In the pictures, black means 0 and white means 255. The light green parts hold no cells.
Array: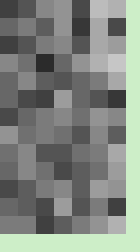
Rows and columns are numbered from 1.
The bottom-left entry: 123
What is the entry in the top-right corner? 177
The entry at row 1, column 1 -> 64
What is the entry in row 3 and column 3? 123
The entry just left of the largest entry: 177
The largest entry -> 198
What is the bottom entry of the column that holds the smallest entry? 64
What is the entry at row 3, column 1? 64
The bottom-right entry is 177
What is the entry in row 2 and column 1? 103
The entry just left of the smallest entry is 112
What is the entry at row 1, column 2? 84
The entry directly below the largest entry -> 168
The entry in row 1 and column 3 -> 135
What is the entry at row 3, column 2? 84

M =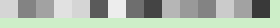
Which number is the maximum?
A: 237
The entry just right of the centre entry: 68

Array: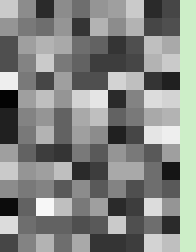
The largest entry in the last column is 238
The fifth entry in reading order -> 110
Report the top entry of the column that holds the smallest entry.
202
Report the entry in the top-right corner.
70
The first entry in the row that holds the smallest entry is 3
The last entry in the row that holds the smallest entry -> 211
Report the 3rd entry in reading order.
42
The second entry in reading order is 140
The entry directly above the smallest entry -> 238
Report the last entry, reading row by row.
191
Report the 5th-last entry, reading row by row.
52
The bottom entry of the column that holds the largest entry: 179
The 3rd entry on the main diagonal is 179
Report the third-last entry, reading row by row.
61
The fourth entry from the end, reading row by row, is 52
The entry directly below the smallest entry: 32
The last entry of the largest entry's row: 149
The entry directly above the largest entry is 131
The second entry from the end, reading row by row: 211
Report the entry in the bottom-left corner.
70
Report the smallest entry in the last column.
21
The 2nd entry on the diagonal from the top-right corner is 70
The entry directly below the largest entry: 98

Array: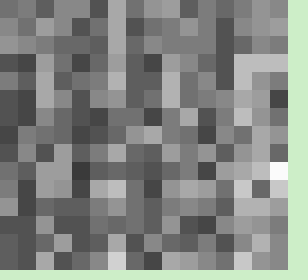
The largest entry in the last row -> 209
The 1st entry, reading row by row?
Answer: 113
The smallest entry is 58
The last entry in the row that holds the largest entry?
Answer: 251
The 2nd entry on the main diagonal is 113
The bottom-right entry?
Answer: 136
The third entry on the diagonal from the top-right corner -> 104
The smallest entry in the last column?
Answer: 70
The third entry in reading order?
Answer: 94
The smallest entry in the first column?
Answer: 70
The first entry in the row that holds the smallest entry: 113
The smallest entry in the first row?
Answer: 82
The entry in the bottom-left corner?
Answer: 94
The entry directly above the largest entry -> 104
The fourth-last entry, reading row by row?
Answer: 113
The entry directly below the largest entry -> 200
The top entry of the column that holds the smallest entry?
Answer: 136
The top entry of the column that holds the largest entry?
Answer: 136
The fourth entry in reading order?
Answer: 136
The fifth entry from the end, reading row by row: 136
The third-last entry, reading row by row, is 200
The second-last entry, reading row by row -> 148
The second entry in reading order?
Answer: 124

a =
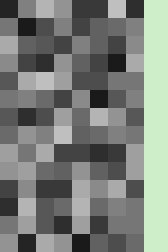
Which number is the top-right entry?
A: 46
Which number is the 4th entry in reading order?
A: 147
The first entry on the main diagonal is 36
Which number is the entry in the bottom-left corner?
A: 147
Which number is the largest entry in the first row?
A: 191
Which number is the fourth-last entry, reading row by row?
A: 26
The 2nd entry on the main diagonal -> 26
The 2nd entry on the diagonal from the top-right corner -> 106
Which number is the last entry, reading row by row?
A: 106
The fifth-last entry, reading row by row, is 147
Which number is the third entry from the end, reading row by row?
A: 97
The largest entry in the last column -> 170
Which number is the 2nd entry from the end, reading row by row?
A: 77
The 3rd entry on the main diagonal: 87
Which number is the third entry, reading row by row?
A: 180
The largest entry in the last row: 170
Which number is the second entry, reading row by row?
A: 128
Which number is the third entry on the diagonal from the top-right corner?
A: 97

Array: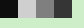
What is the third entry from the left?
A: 127
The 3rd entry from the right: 207
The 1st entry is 13

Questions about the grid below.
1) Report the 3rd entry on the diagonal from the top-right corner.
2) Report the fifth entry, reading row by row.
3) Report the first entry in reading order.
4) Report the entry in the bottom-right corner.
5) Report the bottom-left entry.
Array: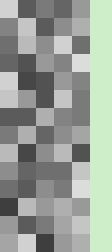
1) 141
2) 153
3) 209
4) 175
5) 165

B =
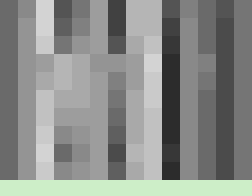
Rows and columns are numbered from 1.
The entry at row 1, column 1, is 106
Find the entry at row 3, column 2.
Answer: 148
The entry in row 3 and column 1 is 106
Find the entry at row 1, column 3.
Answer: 211
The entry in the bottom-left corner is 106
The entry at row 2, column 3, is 211
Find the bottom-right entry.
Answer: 117
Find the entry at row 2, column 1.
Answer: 106
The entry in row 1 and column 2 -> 137
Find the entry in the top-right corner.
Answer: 117
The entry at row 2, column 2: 148

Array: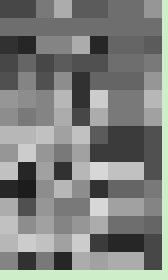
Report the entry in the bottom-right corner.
71
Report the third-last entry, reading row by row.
172
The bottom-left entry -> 132
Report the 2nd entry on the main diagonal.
110
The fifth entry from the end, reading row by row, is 172
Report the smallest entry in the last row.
38
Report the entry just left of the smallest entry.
38
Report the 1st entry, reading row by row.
71
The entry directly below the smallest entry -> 80
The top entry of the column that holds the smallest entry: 71
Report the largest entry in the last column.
183
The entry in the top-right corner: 150
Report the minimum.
28
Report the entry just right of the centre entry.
91
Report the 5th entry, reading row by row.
91
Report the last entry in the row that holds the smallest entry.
121
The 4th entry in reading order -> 172
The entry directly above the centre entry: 71
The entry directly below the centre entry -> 161
